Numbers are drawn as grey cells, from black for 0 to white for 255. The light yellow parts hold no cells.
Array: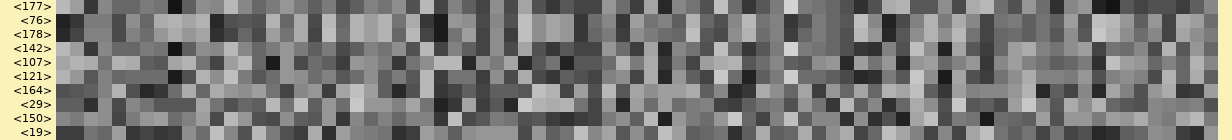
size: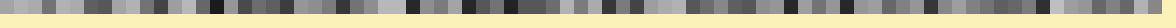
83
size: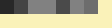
7
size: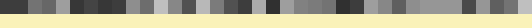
38
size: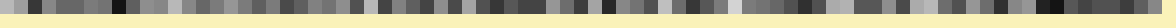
83
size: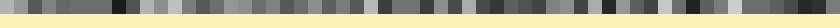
60
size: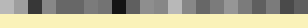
22

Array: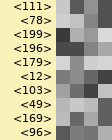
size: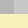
2
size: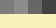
4
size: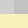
2
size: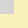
1

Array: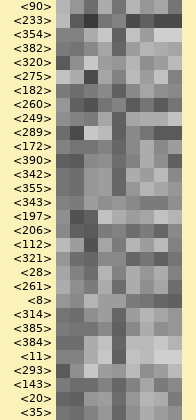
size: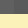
2
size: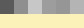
6

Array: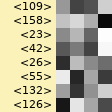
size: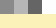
4
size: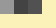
3

